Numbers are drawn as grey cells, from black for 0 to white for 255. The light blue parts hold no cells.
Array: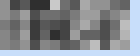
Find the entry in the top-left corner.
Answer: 146
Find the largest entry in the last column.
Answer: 189
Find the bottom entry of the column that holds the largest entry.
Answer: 123
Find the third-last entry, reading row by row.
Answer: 88
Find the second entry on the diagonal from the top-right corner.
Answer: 134
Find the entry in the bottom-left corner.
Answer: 134
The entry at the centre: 68
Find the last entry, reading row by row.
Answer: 157
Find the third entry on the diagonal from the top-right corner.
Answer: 78
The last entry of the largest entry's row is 99
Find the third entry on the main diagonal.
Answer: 134
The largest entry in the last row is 189
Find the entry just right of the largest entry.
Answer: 111
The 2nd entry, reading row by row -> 68
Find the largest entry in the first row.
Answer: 201

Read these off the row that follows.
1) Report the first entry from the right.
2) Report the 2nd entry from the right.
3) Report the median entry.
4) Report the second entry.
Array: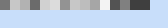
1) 63
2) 63
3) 166
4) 199

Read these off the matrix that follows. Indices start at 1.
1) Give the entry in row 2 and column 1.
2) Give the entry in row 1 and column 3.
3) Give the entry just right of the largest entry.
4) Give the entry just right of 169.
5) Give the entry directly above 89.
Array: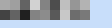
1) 67
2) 99
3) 131
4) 159
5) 77

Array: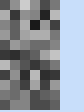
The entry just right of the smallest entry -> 153
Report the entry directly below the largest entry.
144
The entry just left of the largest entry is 144
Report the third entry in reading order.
204
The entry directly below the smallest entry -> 174
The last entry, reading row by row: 96
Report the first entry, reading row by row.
84
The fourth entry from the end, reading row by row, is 132
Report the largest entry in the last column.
195
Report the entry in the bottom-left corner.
84
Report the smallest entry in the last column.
55
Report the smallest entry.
25
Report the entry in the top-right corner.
120
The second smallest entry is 35
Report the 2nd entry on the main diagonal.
55
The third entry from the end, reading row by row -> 75
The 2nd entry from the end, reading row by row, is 75
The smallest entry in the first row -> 75
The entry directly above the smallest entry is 132
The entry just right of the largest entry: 144

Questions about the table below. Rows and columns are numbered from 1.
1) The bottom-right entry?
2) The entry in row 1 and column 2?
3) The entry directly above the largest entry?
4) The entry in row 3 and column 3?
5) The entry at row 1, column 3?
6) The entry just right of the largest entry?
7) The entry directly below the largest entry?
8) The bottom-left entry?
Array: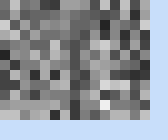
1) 193
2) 193
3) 67
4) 159
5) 113
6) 125
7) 135
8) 193

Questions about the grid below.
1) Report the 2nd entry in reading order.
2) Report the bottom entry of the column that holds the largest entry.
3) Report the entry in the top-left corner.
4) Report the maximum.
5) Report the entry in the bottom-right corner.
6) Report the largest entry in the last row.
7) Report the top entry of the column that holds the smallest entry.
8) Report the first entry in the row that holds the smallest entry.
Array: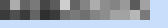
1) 172
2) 112
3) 79
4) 206
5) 121
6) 183
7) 70
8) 59

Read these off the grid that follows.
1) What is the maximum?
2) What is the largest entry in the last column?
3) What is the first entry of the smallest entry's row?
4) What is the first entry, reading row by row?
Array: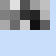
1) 224
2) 192
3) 169
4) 147
